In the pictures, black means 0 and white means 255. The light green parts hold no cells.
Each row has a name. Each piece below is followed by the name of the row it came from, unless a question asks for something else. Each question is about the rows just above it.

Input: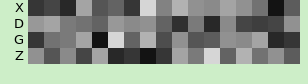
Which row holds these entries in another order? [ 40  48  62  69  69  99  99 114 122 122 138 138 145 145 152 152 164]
D
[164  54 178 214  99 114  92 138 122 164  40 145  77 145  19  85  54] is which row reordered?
G
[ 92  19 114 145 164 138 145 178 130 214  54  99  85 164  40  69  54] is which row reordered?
X
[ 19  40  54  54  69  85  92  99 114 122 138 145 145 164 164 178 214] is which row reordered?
Z
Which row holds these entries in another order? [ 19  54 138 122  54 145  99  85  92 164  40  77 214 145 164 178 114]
G
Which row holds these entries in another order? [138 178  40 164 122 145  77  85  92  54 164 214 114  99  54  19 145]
G
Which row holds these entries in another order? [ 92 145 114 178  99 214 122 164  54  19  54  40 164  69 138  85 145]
Z

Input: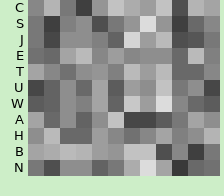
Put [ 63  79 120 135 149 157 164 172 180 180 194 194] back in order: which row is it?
C
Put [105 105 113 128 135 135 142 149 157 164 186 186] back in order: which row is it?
T
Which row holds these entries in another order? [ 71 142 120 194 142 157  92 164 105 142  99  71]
U
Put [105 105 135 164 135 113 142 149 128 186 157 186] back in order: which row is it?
T
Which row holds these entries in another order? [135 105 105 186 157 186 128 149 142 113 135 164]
T
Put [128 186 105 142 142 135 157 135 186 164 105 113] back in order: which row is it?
E
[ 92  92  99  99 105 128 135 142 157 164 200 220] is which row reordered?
W

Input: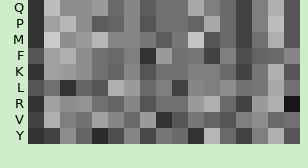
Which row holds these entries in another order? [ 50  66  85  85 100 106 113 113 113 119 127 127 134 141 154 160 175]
K
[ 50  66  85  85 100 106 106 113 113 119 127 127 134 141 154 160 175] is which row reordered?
V
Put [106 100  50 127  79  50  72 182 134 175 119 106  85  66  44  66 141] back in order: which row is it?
Y
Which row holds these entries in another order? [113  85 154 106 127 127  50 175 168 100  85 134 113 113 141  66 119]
L

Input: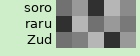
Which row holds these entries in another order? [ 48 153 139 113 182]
soro
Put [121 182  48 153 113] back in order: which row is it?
raru
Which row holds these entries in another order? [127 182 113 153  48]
Zud

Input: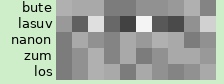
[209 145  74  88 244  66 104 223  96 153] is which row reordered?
lasuv
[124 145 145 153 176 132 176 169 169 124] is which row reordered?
bute
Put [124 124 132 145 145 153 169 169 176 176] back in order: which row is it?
bute
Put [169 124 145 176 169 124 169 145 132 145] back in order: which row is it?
los
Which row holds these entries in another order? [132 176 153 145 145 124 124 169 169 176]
bute
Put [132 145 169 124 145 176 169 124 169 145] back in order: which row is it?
los
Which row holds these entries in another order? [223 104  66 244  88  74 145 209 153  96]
lasuv

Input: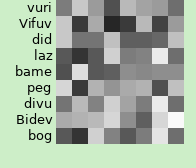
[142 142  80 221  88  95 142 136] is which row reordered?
bame
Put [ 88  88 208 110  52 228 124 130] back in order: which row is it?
bog
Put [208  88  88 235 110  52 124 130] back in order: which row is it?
laz
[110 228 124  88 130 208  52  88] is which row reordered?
bog

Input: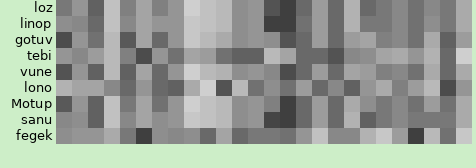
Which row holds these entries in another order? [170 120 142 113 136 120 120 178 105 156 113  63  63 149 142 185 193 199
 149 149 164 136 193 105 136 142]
linop
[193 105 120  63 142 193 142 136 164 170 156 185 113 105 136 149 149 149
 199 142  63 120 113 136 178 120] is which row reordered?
linop
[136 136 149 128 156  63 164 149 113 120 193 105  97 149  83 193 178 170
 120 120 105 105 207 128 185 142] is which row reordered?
loz
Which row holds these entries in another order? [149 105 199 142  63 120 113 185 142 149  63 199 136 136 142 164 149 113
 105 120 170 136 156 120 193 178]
fegek
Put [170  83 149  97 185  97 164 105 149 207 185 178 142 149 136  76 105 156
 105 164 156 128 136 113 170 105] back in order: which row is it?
vune
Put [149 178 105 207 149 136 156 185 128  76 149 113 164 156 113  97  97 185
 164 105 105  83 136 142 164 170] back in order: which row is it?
tebi
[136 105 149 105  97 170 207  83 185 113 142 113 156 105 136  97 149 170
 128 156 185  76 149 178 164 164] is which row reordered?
lono

